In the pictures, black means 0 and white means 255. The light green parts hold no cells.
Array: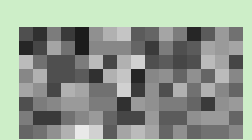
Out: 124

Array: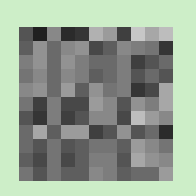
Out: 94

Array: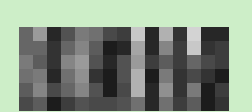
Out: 92

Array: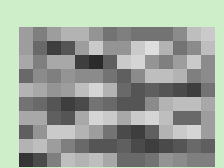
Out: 179

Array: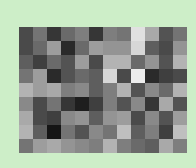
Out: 179

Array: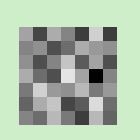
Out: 100

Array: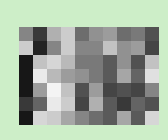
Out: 57
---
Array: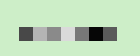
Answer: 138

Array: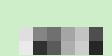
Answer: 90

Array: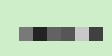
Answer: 98

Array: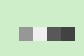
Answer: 88

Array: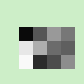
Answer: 76

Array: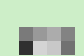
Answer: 200

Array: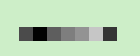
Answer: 94

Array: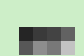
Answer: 120

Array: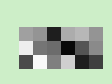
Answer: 127

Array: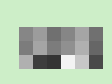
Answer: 52
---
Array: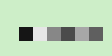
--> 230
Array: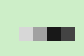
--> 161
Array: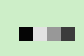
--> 226
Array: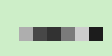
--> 71
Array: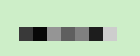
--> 8
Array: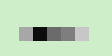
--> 13
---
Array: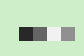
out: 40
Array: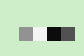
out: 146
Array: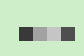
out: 57
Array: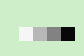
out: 246
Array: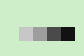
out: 199
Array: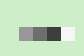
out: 152
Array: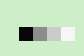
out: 7
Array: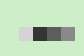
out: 212
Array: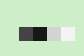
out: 67
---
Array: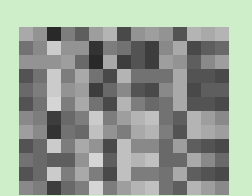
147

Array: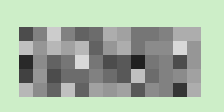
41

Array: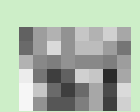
178

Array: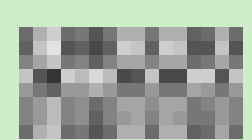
131

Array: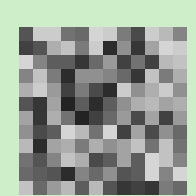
213

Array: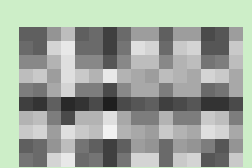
136

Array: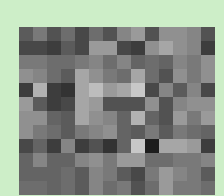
121

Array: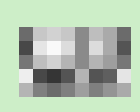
118
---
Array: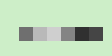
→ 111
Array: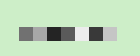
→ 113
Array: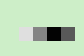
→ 223
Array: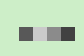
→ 88
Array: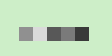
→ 144
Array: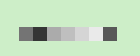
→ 116
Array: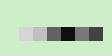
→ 213
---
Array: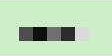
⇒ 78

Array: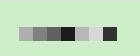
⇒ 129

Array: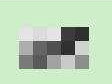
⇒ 141

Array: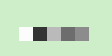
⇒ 140

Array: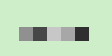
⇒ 144

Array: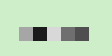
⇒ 111

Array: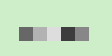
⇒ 135

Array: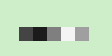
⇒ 127
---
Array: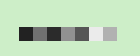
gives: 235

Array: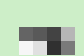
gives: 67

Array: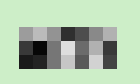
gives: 137

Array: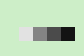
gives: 75

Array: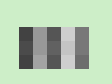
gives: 206

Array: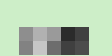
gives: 43

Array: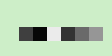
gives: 106

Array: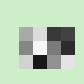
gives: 56
